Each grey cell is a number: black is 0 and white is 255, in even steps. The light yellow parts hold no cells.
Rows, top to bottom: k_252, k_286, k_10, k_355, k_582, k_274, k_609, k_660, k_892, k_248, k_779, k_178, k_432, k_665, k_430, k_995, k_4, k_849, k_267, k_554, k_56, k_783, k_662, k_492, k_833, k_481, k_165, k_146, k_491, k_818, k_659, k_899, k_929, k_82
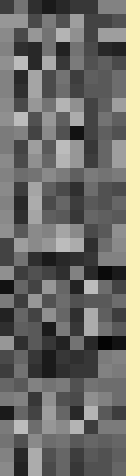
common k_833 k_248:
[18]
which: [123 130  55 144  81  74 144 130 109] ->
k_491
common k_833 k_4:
[89]
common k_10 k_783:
[151]
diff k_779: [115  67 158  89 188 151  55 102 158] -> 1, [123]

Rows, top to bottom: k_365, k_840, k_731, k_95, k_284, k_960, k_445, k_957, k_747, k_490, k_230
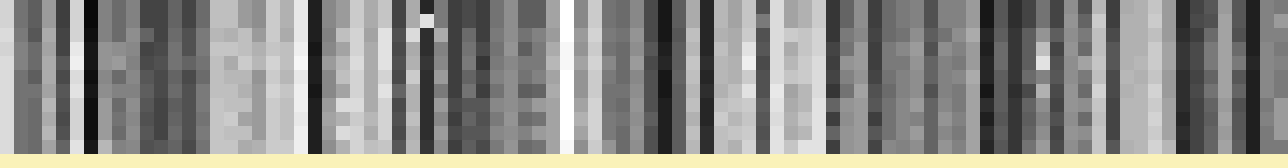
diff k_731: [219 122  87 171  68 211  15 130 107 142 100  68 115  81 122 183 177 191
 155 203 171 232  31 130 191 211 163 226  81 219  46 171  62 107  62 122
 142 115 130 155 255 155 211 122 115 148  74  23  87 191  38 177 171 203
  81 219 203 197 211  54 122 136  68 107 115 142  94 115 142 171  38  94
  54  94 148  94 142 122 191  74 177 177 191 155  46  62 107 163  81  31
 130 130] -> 13, [107]
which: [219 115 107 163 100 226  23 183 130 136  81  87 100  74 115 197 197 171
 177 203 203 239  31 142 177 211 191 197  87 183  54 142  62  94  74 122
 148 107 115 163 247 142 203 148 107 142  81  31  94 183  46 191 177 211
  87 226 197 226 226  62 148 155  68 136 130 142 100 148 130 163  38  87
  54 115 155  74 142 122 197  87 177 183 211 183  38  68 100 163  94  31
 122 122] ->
k_230

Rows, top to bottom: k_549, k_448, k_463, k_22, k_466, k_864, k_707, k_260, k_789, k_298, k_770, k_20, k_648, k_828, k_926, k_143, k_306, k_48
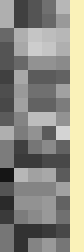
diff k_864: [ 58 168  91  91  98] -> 1, [64]
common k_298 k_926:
[146]
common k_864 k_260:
[98]

